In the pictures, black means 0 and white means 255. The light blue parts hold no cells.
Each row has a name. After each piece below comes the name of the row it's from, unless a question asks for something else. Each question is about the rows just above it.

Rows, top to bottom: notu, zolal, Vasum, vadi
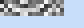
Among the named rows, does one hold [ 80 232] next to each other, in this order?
yes
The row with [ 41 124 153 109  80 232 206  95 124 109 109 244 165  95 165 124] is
notu
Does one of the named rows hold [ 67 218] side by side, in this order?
yes
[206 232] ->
vadi
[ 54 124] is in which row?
zolal

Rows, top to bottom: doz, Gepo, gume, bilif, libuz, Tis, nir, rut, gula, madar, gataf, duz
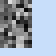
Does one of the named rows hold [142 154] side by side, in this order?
yes
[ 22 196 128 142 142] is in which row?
gula
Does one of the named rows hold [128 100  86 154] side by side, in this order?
yes
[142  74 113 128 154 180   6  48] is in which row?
gume
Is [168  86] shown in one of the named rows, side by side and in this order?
yes
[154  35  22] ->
Gepo
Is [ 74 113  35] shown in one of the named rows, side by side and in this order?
no

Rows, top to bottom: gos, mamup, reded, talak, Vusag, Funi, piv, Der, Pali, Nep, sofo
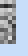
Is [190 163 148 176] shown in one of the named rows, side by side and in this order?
yes
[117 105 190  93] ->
Vusag
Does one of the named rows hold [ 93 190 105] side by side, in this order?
no
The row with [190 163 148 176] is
talak

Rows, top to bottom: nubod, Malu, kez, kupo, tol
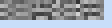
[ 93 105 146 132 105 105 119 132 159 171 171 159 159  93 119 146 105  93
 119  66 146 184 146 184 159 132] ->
kez
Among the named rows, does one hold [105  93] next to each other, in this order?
yes
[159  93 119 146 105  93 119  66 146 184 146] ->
kez

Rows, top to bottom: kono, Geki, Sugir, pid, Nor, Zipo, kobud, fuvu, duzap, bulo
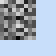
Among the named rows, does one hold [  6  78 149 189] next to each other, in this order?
yes
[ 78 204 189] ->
kono
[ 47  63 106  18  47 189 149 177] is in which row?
Nor
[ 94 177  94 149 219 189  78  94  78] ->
kobud
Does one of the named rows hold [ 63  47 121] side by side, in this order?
no
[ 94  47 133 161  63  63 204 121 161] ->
Geki

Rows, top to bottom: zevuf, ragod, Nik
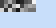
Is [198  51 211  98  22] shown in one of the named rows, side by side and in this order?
no
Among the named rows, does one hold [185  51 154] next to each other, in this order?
no
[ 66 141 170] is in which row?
ragod
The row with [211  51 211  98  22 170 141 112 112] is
Nik
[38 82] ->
zevuf
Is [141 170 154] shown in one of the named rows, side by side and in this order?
yes

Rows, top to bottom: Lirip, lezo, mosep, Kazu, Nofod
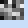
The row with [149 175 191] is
mosep
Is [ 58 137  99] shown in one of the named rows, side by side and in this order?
yes
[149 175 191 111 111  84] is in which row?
mosep

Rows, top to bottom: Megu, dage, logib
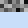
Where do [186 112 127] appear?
dage
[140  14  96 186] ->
logib
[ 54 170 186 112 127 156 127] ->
dage
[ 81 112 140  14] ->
logib

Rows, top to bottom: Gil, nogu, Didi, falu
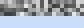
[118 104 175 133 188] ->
Gil
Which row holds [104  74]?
Didi
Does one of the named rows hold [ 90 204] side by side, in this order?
yes
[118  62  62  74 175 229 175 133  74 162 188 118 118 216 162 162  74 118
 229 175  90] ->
falu
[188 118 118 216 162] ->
falu
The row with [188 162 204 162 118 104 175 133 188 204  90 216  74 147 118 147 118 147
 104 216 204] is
Gil

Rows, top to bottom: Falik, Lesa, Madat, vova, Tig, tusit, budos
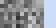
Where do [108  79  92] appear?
budos
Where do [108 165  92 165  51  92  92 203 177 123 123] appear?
Tig
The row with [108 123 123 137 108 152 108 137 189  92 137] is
tusit
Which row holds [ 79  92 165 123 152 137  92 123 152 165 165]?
Lesa

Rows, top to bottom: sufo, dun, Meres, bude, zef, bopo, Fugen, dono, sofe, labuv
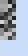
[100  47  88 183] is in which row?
bude
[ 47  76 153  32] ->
zef
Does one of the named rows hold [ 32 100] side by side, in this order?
yes
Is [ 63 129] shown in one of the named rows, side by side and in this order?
yes
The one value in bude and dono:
[183]
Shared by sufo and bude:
[100]
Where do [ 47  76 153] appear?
zef

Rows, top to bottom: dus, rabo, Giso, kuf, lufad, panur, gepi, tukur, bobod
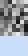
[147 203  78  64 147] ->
tukur
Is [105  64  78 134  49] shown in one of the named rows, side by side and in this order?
yes
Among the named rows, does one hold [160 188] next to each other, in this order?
yes
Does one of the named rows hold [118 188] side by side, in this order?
yes
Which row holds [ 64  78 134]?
lufad

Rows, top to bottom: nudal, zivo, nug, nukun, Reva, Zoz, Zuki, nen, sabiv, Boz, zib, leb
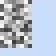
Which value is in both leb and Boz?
[244]
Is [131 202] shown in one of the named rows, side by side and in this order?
no
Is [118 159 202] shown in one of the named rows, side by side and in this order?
yes

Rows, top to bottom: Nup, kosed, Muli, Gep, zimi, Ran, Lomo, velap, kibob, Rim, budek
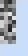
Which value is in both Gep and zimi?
[225]
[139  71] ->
Nup

